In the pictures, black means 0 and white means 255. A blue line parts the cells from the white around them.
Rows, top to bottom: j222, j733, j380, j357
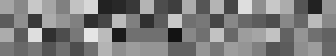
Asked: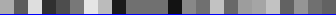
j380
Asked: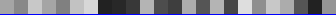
j222

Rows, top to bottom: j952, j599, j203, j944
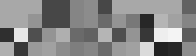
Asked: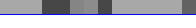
j952
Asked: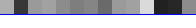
j944
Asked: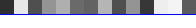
j203
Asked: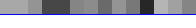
j599

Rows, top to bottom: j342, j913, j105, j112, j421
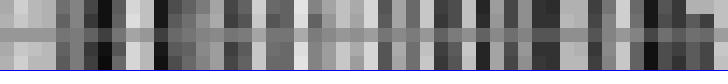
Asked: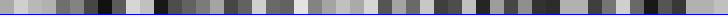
j342

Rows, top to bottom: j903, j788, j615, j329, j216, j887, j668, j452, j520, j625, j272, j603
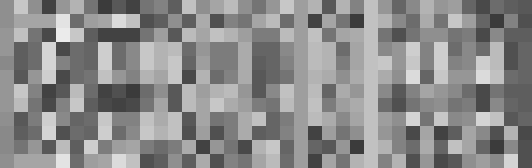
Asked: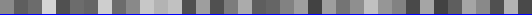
j625
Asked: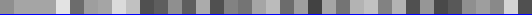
j603
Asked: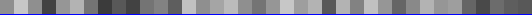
j903
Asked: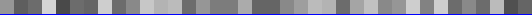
j329
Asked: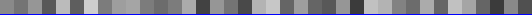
j272

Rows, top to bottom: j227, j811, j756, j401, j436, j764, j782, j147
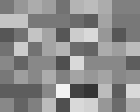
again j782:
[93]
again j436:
[136]
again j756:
[86]
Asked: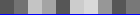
j756
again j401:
[114]
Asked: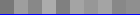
j764

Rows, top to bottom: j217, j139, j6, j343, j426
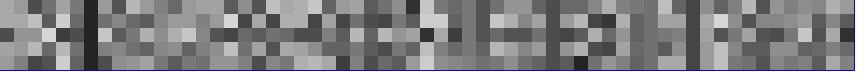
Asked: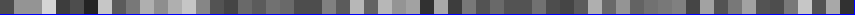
j6
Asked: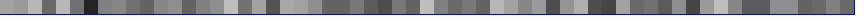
j343
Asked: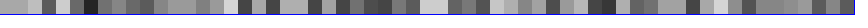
j139

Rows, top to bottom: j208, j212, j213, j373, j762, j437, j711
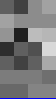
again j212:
[140]
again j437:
[124]
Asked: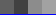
j208
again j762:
[96]
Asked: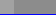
j212
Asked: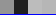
j213

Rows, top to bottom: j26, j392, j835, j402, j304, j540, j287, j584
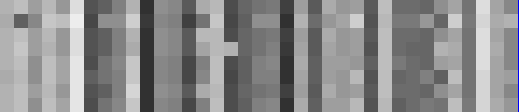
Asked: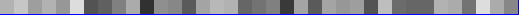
j402
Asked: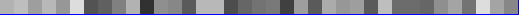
j835
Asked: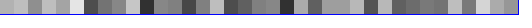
j584
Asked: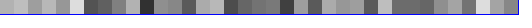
j26
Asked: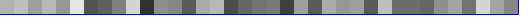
j287

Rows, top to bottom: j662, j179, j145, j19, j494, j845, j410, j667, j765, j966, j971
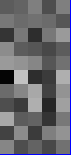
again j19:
[92]
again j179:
[107]

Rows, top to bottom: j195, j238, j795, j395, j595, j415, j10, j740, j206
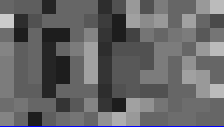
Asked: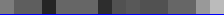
j10
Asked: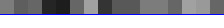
j415
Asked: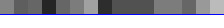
j395
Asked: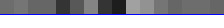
j740
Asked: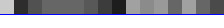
j238

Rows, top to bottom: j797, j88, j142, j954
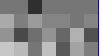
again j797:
[118]
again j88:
[132]
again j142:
[147]
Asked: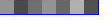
j142

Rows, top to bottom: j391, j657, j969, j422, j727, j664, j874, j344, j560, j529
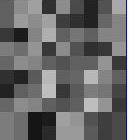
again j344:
[96]
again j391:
[140]

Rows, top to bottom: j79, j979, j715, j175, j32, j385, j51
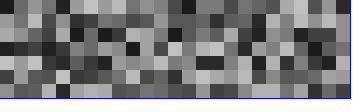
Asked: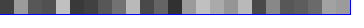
j385
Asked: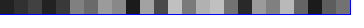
j175
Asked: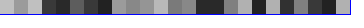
j32

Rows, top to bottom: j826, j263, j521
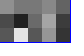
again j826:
[120]
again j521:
[87]

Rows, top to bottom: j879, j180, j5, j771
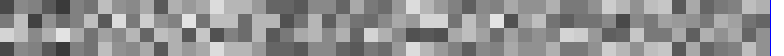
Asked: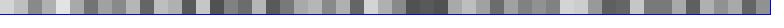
j5
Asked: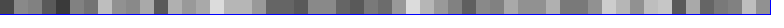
j771
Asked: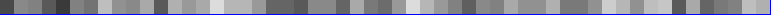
j879

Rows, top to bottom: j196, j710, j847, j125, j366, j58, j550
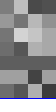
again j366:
[94]
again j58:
[160]
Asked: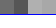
j125

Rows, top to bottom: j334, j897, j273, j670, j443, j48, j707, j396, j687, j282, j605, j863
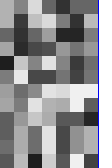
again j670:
[152]
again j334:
[102]
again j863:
[88]
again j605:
[109]

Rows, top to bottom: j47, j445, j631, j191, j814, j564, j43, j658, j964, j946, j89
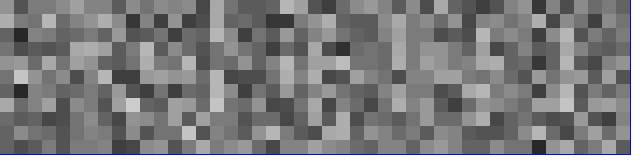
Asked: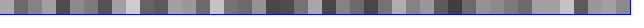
j658
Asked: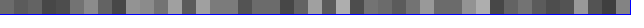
j964
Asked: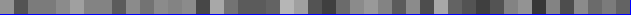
j47

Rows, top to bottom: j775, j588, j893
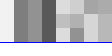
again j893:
[146]
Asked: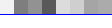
j775

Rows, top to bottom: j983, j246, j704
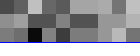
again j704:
[124]
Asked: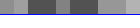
j246
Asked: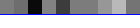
j704
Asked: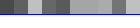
j983

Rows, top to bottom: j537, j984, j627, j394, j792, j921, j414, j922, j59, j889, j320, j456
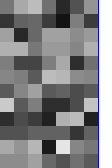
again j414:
[90]
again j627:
[161]
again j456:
[140]
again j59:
[33]
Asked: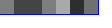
j792
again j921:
[134]
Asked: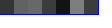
j984

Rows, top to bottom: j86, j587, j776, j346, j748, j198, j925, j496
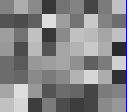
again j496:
[61]
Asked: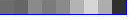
j198
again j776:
[193]

